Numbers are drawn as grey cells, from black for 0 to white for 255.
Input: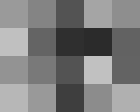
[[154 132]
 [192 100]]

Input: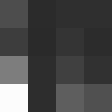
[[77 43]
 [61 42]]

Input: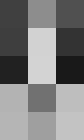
[[ 64 141]
 [ 62 210]]

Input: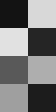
[[ 19 216]
 [225  37]]

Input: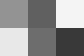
[[147  96]
 [232 109]]

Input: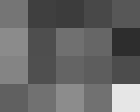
[[117  63]
 [139  78]]

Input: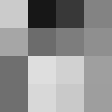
[[203  23]
 [166 108]]

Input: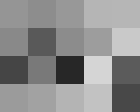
[[149 141]
 [137  89]]
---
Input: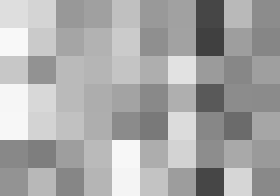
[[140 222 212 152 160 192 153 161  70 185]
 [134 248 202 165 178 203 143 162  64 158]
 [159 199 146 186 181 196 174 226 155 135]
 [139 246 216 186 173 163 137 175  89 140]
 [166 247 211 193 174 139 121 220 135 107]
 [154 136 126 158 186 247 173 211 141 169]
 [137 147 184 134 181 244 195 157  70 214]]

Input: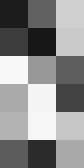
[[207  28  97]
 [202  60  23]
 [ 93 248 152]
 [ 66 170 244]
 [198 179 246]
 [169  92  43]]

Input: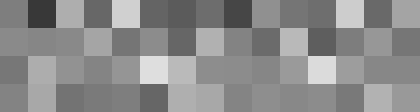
[[164 126  56 174 103 208 100  91 109  70 144 117 110 205 105]
 [118 138 134 137 165 117 140 102 177 131 107 185  94 125 151]
 [135 119 173 146 132 149 222 186 141 140 134 154 219 157 135]
 [153 131 168 115 122 126 102 175 168 132 142 136 140 121 178]]

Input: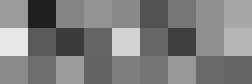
[[167 154  32 132 148 137  82 118 144]
 [182 231  90  59 101 211 103  62 143]
 [100 139 110 155  99 126 116 152 105]]

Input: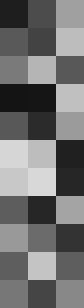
[[160  30  76]
 [189  89  67]
 [ 88 122 181]
 [192  20  21]
 [155  88  43]
 [ 32 214 189]
 [ 38 200 216]
 [164  93  38]
 [ 51 153 107]
 [ 94  94 196]
 [136 119  69]]

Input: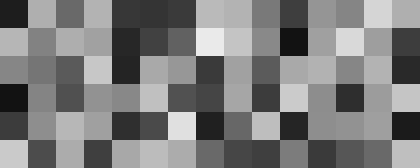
[[175  29 175 105 179  55  52  58 186 179 121  62 149 133 213]
 [ 61 182 130 174 161  39  65  97 234 196 137  18 160 217 158]
 [ 41 134 117  90 199  36 169 151  58 161  91 169 178 134 179]
 [197  18 132  80 146 136 192  81  69 166  60 203 141  46 156]
 [ 27  60 142 183 160  47  74 224  32 103 190  37 142 146 159]
 [191 202  76 172  63 168 188 172 105  70  63 124  58  86 105]]

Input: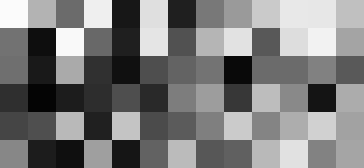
[[192 251 179 107 239  23 223  31 120 154 202 232 231]
 [164 114  14 249 104  31 229  81 181 226  88 221 242]
 [ 89 111  25 170  48  16  78  99 115   9 107 107 129]
 [172  47   4  28  45  78  41 125 157  55 189 137  20]
 [162  69  79 185  32 196  75  91 127 203 132 173 209]
 [165 135  28  15 159  21  98 187  87  96 185 225 130]]

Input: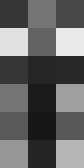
[[ 72  54 116]
 [234 224  98]
 [ 40  54  38]
 [159 116  27]
 [ 88  90  23]
 [183 150  37]]

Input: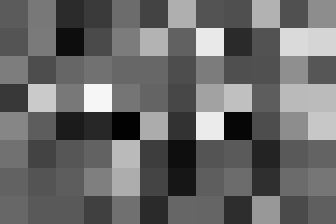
[[141  91 120  43  58 108  67 175  83  79 178  80]
 [213  84 122  13  74 124 179  97 233  42  82 218]
 [ 86 125  77 102 113 103 103  77 124  79  80 143]
 [187  56 202 120 246 117 100  71 162 192  93 186]
 [199 134  93  27  39   2 172  50 235   6  77 141]
 [ 99 113  67  86  98 186  61  14  84  90  35  89]
 [118  98  84  93 127 173  68  22  94 108  47 107]
 [ 95 103  89  89  64 112  42 102 101  45 152  74]]
